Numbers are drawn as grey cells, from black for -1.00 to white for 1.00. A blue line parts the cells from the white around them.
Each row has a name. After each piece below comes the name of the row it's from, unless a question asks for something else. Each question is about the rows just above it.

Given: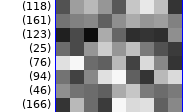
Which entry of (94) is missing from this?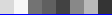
[0.76]
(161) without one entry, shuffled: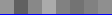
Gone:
[0.24]
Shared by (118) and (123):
[-0.59]
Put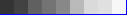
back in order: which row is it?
(94)
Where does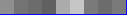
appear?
(46)
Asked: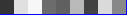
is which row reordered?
(76)

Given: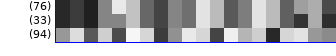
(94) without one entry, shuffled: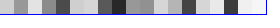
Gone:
[0.73]
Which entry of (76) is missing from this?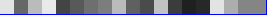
[0.25]
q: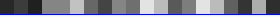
(33)

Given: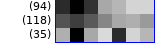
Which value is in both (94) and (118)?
[0.32]
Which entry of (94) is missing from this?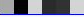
[0.43]
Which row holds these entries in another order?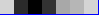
(94)
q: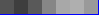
(118)

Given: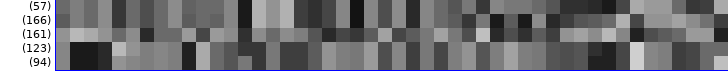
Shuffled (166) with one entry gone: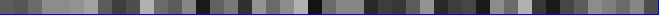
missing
[-0.11]
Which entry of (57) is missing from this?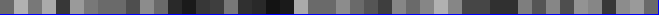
[-0.23]
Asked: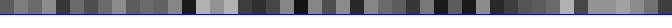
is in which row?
(166)
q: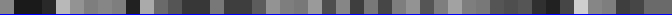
(123)

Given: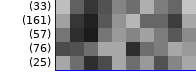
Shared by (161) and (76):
[0.31]
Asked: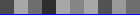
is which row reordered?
(25)

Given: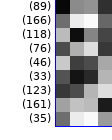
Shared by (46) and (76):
[-0.40]
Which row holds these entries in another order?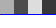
(76)

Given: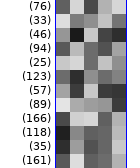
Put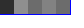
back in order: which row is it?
(123)
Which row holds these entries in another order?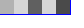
(76)
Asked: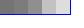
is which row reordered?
(33)
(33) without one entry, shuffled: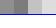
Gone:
[-0.09]

